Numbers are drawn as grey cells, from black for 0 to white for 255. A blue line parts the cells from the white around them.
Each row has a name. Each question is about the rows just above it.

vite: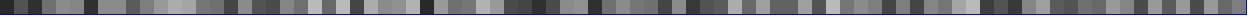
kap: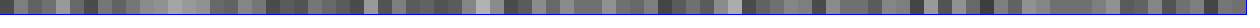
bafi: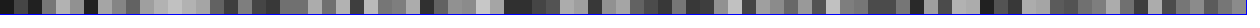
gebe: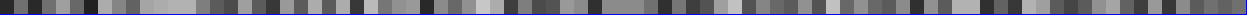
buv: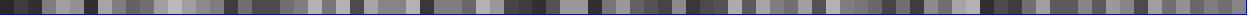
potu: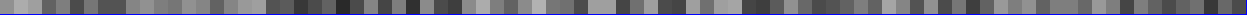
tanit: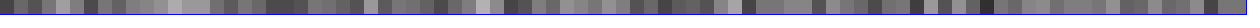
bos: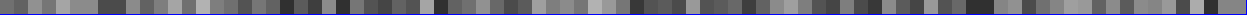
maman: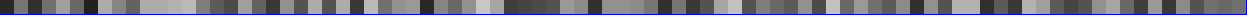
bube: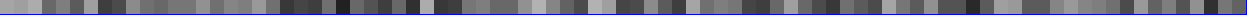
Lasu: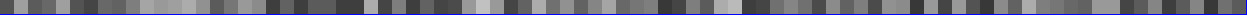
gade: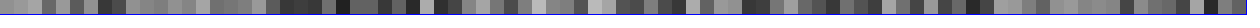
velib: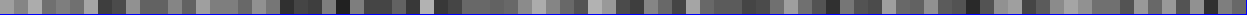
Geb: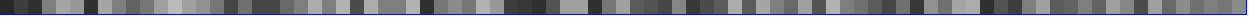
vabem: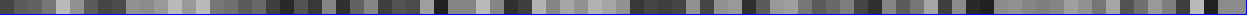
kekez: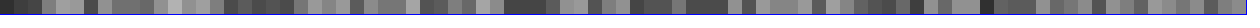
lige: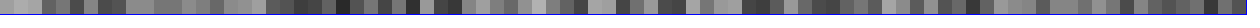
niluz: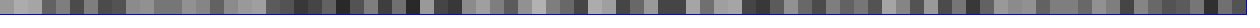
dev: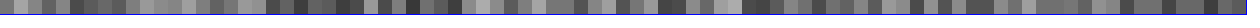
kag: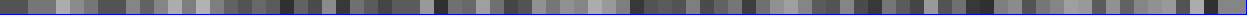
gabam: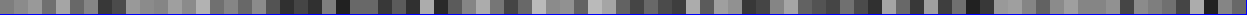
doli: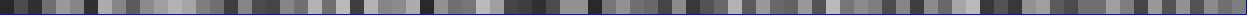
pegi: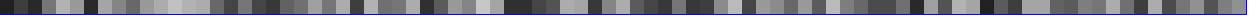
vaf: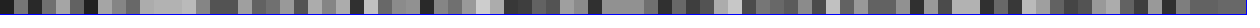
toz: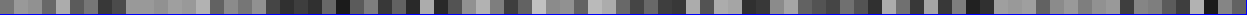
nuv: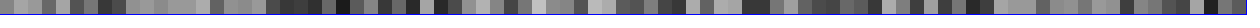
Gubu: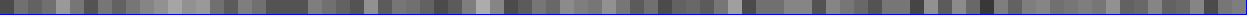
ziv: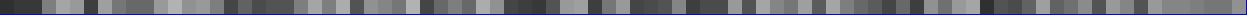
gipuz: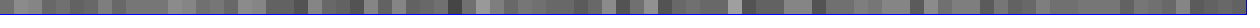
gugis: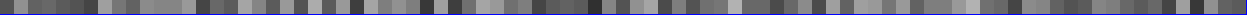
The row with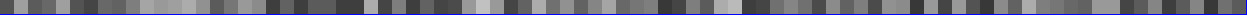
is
Lasu
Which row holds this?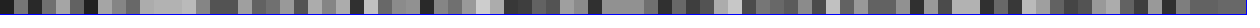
vaf
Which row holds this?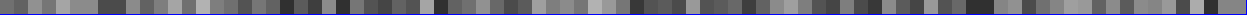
bos
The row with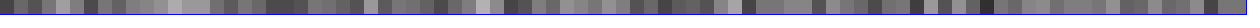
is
tanit

